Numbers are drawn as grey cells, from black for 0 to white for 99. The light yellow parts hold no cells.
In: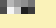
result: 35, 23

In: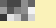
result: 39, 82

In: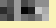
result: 44, 71

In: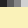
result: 14, 81

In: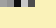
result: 62, 30

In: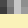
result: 28, 60

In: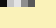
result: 5, 34

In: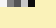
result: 95, 5

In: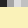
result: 14, 75

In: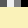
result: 34, 0
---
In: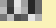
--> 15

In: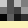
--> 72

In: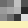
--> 75

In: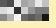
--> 90

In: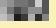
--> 80

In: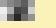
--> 36

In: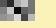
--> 77

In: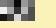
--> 59

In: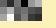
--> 59
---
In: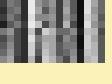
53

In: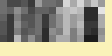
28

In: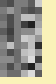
54

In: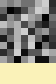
64

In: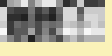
74

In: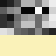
87

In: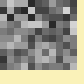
31

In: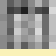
53

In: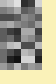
60
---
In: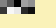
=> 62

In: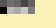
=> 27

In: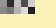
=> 29

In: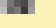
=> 28

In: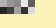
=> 90

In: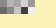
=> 81
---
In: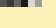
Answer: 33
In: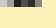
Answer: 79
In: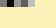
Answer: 48
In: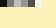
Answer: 7
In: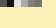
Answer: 33
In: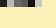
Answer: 12
